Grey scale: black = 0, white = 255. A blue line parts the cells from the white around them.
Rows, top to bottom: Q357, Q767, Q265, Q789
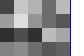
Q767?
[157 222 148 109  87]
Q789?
[130 139 109  87  97]
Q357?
[ 68 199 178 109 187]

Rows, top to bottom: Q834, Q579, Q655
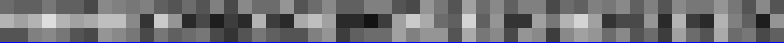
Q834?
[108  96  96 119  96  96  73 137 128 119 128  96  84 108  84 128  73 137
 108 108 149  84 108 137  96  96 128 128  84  73 149 119  84 161 108 137
  96 128 128  73 108  96 128 119 137  96 128  84 137 119 119 149 119  84
 137  84]
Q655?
[ 84  84 128 137 119  84  73 149 137 119  73 119  96 108 119  73  52  84
 119  96  84  84 128 149  61  96 108 108 161 128 149 149  84 170 119 137
  73 149 137  61 137 161 149 108 137  84 108  61 161 108  84 170 108 119
  73  96]

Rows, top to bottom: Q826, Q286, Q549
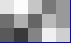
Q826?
[228 252 198 120 153]
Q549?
[ 89  57 132 240 207]

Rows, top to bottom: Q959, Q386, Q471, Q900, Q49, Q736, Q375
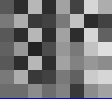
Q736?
[121 173  57  66 121  97 203 214]
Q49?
[ 88  45 183  45 162 130 151 140]
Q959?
[ 88  45 183  45 162  66 214 173]

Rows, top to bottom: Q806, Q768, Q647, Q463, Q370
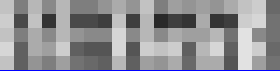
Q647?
[194 126 171 137 183 148 137 137 214 137 183 137 171 159 159 183 114 226
 137 114]
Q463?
[214  96 171 159 205  96  85  85 214  85 205 194 205  96 183 214  96 226
 205 105]
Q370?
[194  96 148 126 159 114 105  96 183  96 159 148 171 105 171 171  85 226
 159 114]
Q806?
[194 126 183 137 183 126 126 148 171 148 194 126 159 148 159 148 171 194
 205 105]

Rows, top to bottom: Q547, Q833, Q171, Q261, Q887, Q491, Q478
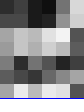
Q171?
[165 197 186 225 243  83]
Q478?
[165 234 186 234 225  83]
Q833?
[ 72  72  26  35 146 207]
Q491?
[ 92  72  54 104 136 165]

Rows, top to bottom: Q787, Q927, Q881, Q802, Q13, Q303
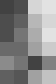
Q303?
[ 96  86 161 194]
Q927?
[ 77  96 183 214]
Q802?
[106 106 161 203]
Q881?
[ 77 117 172 226]
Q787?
[ 66  77 214 226]

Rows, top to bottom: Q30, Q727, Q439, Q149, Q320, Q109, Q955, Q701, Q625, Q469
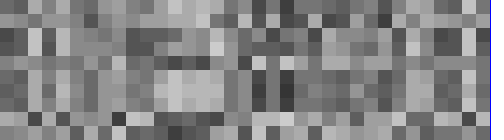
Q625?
[171 159  73 171  84 149 138 149  62 194 183  84  94 106  84  73 138 129
 183 183 204 149 171 129 159  94 159 159 194 106 106 183 171  73 183]
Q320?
[129 149 138 117 129 117 149 117 183 106 117  94  73  94  73 138 149  73
 194 117 194 159 117 171 171 138 159 159 117 138 117 138 138 138 117]
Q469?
[129 138 159 129 159  94 171 106 194  94 106  94  62  84  94 159 171  84
 194  94 159 171  94 183 171 149 159 171 106 149  94 117 117 149 106]

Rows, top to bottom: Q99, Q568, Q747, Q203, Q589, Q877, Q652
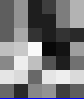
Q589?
[136 238 191  83  30 113]
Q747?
[ 94 168  51  30  51  41]
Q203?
[191 200 249   8  19 159]
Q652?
[104  41 136 147  62  94]
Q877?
[229 218 104 229 238 218]
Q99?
[ 94 147  30  62 125 179]

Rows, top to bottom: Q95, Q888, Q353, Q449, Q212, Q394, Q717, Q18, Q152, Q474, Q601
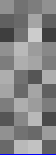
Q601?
[105 185 194  96]
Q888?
[ 96 105 165  96]
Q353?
[ 62 114 204  62]
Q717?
[165 105 165  96]

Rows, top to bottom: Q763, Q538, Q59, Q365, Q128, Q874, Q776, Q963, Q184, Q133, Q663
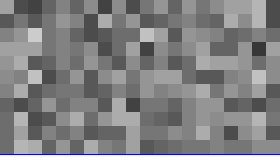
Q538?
[ 88 118  88 118 149 130  76 172 118 149  88 100 118 130 109 100 172 140
 181  76]
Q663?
[109 181 172 100 149 100 172 130 118 161  88 100 109 118 118 130 118 118
 140 140]

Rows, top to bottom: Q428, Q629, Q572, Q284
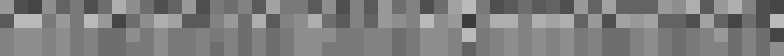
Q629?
[ 90 186 186 121 153 121 186 153  69 110 142 174 162  90  90 130 153 110
 174  90 130 142 174 110  90 130  99 153 142 130 186 142 153  59 130 174
 174 130 174 162 174  99 153  79 162 153 162  99  99  79 162  99  69 110
  79 186]
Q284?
[130 142 142 130 142 121 130 110 110 121 121 142 121 121 130 110 130 110
 130 110 121 142 142 121 121 121 130 130 110 121 142 142 130  99 121 130
 142 130 142 130 142 121 130 110 110 130 142 121 110 121 130 130 110 130
 110 142]

